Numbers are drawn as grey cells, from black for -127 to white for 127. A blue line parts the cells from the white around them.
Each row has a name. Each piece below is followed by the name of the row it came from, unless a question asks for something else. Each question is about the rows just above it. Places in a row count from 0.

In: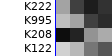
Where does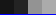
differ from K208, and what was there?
0, [-114]
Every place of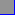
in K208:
2
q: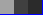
K995

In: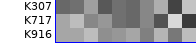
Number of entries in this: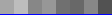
8
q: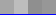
K916
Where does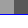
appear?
K307

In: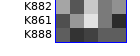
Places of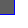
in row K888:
0 3 4
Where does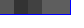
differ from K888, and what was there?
0, [-33]
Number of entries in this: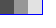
3
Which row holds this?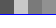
K882
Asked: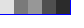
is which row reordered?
K861
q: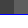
K888

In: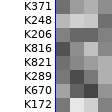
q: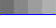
K821
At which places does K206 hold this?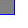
0 3
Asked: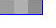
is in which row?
K371
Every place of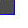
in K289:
1
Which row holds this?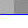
K371
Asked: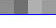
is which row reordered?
K371

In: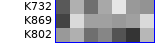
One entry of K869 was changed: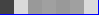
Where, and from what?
2, [32]
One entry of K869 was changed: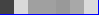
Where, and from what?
5, [32]
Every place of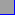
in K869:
2 3 5
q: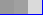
K869
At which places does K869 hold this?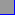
4
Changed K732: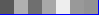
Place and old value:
4, [102]

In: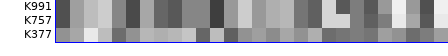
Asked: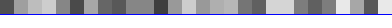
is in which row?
K757
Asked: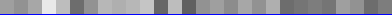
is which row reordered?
K377
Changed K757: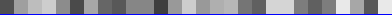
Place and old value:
4, [6]
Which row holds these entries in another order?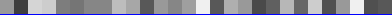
K991
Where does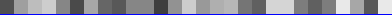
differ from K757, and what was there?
12, [25]
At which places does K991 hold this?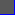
8 20 22
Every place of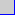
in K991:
3 13

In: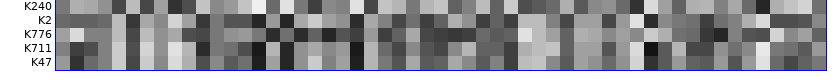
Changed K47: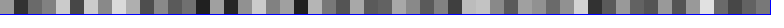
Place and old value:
46, [-37]
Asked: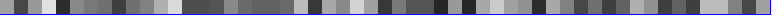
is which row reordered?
K2
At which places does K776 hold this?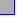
37 43

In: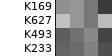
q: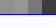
K169
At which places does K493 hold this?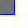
1
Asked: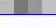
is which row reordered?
K627

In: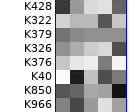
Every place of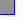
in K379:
2 3 4
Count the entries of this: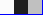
3
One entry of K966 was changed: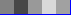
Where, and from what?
3, [96]
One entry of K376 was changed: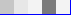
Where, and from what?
2, [109]
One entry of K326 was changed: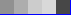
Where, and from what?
4, [-49]

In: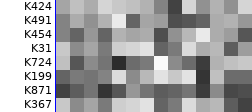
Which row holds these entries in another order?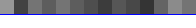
K871
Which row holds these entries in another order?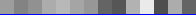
K454
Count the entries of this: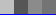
4

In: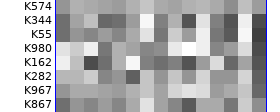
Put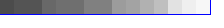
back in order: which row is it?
K344
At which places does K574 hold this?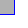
1 5 9
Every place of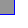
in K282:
4 7 9 11 12
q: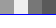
K55
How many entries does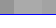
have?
4

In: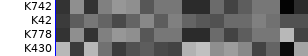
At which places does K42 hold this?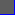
1 7
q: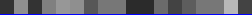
K778
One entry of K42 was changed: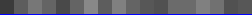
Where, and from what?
17, [-46]
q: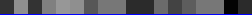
K742

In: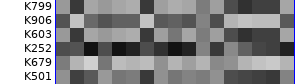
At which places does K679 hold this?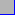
1 5 8 10 13 16
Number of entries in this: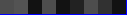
9

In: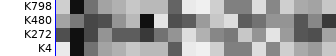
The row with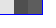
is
K480
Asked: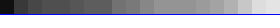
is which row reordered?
K272
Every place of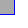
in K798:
17

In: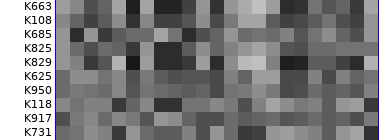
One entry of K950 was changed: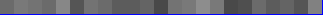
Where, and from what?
8, [-27]
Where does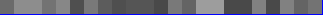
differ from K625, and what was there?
12, [1]
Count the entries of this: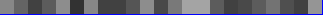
23
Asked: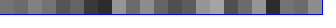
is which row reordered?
K825
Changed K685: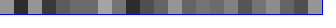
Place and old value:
13, [-20]

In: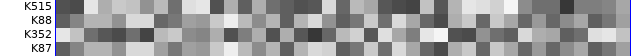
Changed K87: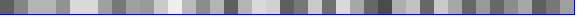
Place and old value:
29, [73]
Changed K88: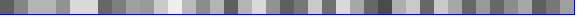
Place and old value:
8, [-8]
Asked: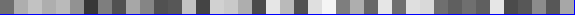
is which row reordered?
K352

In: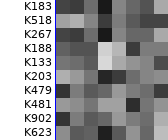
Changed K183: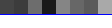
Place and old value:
6, [-44]
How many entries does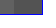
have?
3
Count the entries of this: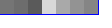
7
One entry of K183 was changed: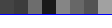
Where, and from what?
7, [41]

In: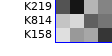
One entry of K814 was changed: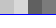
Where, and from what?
3, [-10]
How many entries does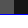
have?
2
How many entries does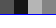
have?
4
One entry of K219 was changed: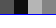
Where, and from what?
1, [-106]
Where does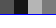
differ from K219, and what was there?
3, [4]
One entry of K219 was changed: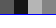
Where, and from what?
0, [-44]
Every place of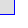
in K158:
0

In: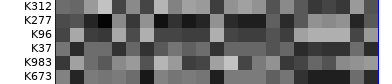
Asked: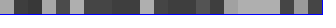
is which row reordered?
K96
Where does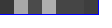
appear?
K96
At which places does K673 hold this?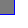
2 4 9 12 13 14
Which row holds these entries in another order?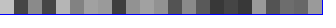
K312
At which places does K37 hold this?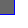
5 12 13 14 16

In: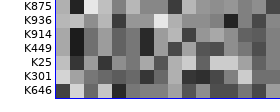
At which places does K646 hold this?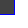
0
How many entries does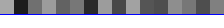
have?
16
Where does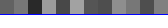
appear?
K449
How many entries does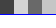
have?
4
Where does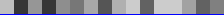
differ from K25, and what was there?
2, [28]
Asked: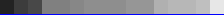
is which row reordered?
K936
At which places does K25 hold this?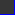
1 3

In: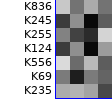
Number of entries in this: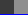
2
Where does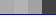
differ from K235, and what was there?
3, [-55]
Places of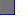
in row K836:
1 3
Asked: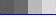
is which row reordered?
K556
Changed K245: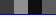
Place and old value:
2, [-118]

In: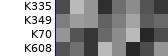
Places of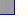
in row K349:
1
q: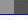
K70
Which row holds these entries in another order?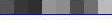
K335
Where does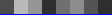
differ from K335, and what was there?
7, [-72]
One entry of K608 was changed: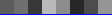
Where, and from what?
0, [-43]
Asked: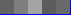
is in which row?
K349
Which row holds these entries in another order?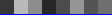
K608

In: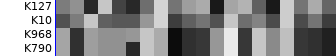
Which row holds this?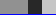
K790
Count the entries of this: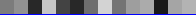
14

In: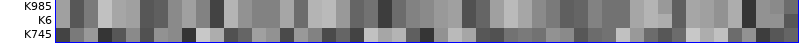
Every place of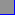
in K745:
7 15 27 35 49
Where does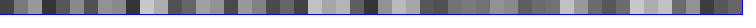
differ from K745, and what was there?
37, [-40]
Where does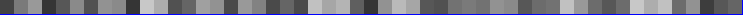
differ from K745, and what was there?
21, [-60]

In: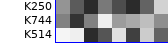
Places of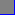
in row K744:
0 2
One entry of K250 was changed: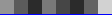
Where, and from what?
4, [-50]
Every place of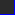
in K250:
2 5
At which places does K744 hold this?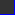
1
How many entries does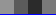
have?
4

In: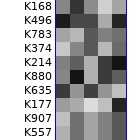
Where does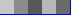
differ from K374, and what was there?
1, [6]
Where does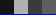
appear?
K880
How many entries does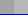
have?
2
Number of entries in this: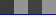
4
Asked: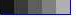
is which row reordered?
K214
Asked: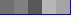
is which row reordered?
K783
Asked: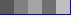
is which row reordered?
K907

